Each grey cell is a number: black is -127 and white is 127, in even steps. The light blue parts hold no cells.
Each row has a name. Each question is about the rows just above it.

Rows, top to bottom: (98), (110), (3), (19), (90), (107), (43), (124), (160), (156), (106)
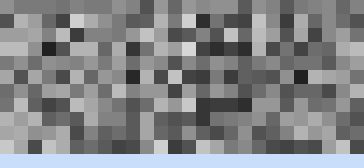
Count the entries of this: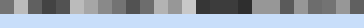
26
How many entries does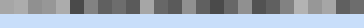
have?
26
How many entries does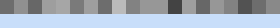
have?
20

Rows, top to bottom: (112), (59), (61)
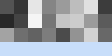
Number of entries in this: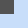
1
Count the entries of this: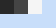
3
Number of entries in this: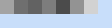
7
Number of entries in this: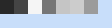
7
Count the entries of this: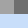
2
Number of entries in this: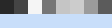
8

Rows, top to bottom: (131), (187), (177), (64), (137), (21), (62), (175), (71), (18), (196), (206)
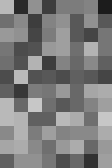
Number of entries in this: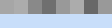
8
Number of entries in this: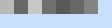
7
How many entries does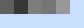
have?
5

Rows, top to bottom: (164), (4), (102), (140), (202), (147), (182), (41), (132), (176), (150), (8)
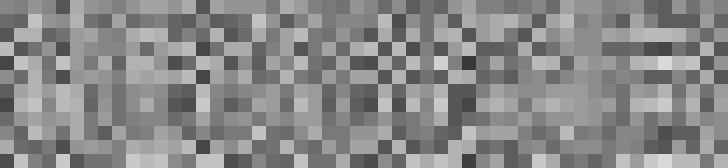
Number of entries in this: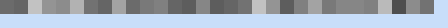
31
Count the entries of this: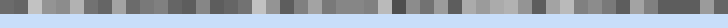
52
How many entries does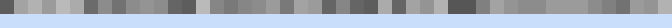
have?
48
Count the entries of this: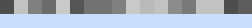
18
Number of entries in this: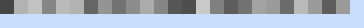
25
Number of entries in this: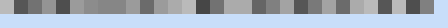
31
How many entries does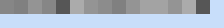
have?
15

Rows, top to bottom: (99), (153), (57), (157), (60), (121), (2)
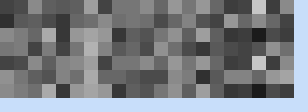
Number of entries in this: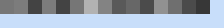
15
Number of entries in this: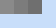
3
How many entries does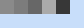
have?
5
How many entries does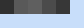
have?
5
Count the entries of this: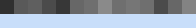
14

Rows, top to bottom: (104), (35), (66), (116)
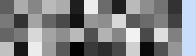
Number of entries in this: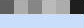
6
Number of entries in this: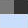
2
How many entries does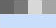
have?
4
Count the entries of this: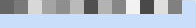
13

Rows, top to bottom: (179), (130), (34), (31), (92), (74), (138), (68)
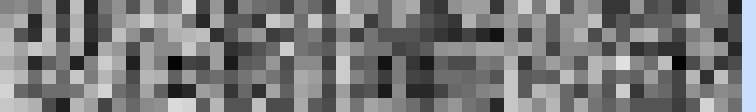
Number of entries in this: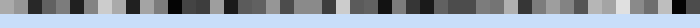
50
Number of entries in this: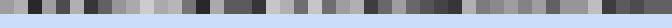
48
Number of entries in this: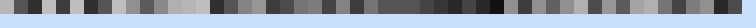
53
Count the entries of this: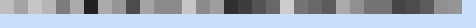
33

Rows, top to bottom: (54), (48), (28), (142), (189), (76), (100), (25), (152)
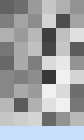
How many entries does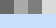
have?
4
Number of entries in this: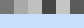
6
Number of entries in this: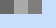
3
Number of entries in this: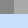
2
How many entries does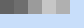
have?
5

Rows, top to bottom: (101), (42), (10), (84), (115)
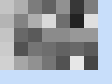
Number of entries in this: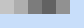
5
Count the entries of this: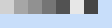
7
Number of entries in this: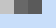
3

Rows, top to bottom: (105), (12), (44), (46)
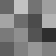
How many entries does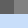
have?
2
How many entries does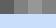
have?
4
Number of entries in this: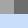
2
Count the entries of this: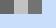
3
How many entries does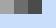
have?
3

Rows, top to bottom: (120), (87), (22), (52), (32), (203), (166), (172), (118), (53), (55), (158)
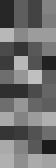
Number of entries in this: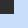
1
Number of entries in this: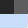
2
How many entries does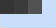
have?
3
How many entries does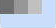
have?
3

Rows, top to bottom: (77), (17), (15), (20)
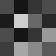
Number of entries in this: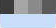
4
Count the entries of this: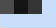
3
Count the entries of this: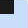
1
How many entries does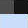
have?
2
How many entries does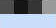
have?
4
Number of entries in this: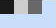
3

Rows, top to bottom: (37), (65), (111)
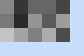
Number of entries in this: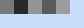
5
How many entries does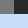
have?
2
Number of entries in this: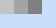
3
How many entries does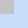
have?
1

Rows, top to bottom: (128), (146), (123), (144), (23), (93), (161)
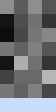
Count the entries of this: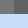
2
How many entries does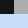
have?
2
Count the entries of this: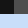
2
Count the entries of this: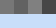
4

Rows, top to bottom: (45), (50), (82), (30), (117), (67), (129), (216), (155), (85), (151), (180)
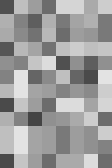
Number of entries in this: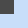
1
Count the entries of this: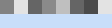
8
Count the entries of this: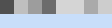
8

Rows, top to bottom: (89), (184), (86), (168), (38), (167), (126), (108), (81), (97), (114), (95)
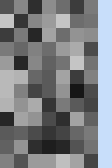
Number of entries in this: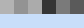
6
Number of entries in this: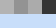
4
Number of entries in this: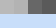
4
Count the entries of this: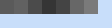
7
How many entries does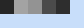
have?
5
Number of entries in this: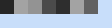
7

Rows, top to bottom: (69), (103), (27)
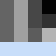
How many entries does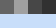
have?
4
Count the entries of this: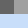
2
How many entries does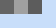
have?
3
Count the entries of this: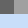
2
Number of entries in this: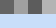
4

